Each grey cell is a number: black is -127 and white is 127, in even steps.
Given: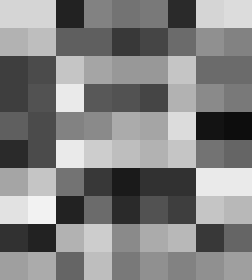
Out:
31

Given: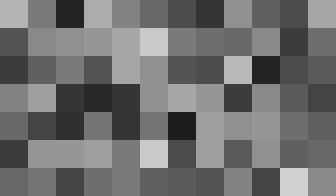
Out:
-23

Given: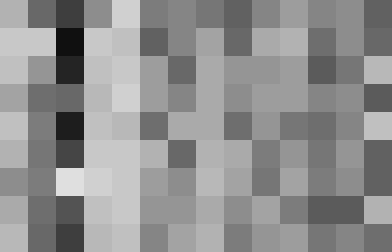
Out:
56

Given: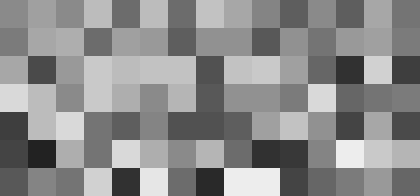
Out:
-39

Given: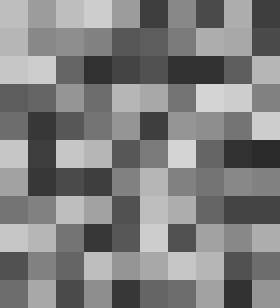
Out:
-18

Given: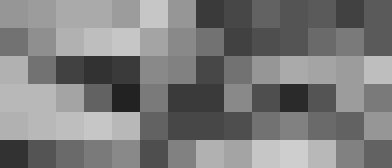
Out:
-77
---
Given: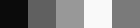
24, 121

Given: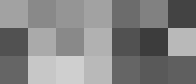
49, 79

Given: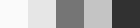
-10, 122

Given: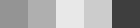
104, 104

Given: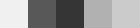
-74, 112

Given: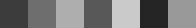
-39, 74
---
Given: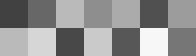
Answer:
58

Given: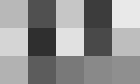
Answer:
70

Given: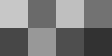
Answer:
63

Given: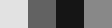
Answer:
-106

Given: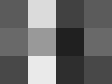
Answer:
-62

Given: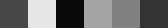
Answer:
-118

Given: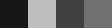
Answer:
-62

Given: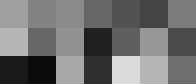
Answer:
10

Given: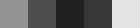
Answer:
-94

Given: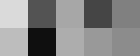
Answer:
39
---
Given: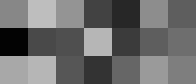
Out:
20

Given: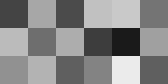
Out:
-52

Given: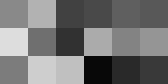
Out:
-62

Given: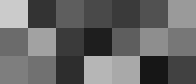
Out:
-33

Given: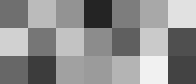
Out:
19

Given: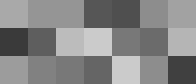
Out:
21

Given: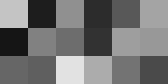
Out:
16

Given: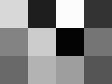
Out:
124

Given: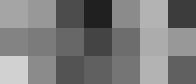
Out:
-51

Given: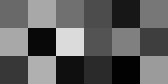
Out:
-15
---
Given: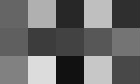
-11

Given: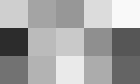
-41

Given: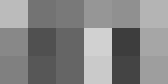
38

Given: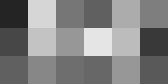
-70

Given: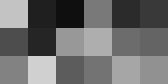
-27

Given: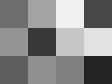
98

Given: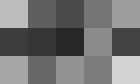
-60

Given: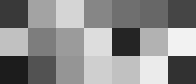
114

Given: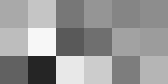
28

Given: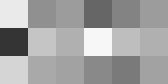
48
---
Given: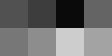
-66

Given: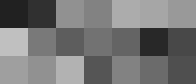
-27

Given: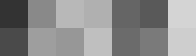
-26

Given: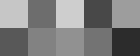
78

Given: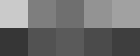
-16

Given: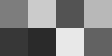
75

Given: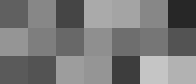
-17

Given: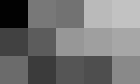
23
